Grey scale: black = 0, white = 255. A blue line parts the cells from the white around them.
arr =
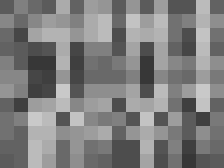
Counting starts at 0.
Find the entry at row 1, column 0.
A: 135
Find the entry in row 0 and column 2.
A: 105
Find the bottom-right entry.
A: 91
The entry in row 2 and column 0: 105
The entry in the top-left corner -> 91
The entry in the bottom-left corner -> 91
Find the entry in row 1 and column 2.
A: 135
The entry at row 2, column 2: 164
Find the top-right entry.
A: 98
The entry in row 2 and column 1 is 70

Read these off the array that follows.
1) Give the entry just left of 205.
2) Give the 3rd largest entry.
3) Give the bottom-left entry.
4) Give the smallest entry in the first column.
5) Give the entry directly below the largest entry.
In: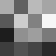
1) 88
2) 186
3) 61
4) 29
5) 122

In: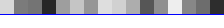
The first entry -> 216
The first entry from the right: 45
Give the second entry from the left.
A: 123
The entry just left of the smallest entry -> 116
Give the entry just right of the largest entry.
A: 135

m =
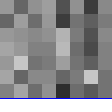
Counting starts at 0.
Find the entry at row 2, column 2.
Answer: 137
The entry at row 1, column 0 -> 102
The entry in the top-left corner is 152
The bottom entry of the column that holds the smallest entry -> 45
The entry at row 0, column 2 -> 145
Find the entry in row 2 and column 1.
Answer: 145
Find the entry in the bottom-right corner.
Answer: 115
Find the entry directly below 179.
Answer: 185
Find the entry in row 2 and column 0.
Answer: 152
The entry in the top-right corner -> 137
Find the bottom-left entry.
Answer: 129
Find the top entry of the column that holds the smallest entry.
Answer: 81

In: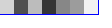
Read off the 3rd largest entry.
188
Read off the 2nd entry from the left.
79
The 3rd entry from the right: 135

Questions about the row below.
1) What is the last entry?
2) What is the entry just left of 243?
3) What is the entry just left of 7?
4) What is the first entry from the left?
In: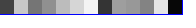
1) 7
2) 214
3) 228
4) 67

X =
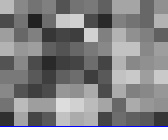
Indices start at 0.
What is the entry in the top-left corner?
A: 187
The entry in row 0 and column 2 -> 115
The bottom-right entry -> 54
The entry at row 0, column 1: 136
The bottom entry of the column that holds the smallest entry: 68
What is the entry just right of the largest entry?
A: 209
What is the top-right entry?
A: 144
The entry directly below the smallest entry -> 128
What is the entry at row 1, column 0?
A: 75
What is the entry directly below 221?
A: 194
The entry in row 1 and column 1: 115
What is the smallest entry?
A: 33
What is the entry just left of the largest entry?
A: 158
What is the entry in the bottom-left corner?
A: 48
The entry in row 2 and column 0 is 158
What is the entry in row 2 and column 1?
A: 103
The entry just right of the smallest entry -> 109

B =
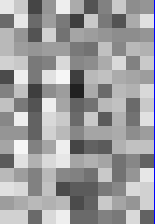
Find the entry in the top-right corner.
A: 149
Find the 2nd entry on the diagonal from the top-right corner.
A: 171
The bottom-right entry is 98
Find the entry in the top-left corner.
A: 231
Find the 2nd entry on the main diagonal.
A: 231
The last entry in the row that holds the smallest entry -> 217
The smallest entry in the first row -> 69
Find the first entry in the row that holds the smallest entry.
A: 129
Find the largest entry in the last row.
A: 238
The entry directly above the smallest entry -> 62
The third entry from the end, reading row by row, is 121
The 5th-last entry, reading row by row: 106
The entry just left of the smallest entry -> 157
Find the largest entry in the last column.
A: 231
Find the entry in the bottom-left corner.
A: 209

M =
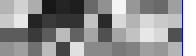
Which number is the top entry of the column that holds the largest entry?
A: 244
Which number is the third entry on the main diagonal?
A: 58
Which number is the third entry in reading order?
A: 173
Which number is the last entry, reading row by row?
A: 180
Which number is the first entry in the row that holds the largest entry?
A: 180
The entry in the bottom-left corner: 145
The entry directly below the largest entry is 216
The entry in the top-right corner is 159
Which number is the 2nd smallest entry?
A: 30
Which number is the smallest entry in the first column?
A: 92
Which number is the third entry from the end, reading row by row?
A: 159
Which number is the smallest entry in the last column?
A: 80
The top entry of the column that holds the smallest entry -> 24

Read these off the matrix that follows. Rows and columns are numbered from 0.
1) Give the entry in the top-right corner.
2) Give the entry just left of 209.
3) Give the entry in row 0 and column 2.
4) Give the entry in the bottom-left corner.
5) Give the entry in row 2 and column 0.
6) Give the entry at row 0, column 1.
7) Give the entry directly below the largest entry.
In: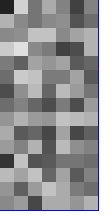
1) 130
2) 34
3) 117
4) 137
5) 137
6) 209
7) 96

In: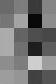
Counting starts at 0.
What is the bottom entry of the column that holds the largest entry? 65
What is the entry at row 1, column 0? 118
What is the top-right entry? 133
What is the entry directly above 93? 72
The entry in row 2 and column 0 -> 171
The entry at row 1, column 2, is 9
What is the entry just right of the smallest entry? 141

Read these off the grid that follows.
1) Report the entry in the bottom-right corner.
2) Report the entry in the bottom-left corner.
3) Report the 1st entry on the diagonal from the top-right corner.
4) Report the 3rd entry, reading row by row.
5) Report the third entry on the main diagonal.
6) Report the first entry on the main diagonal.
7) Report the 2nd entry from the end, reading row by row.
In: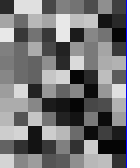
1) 49
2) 212
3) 63
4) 224
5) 115
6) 41
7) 190
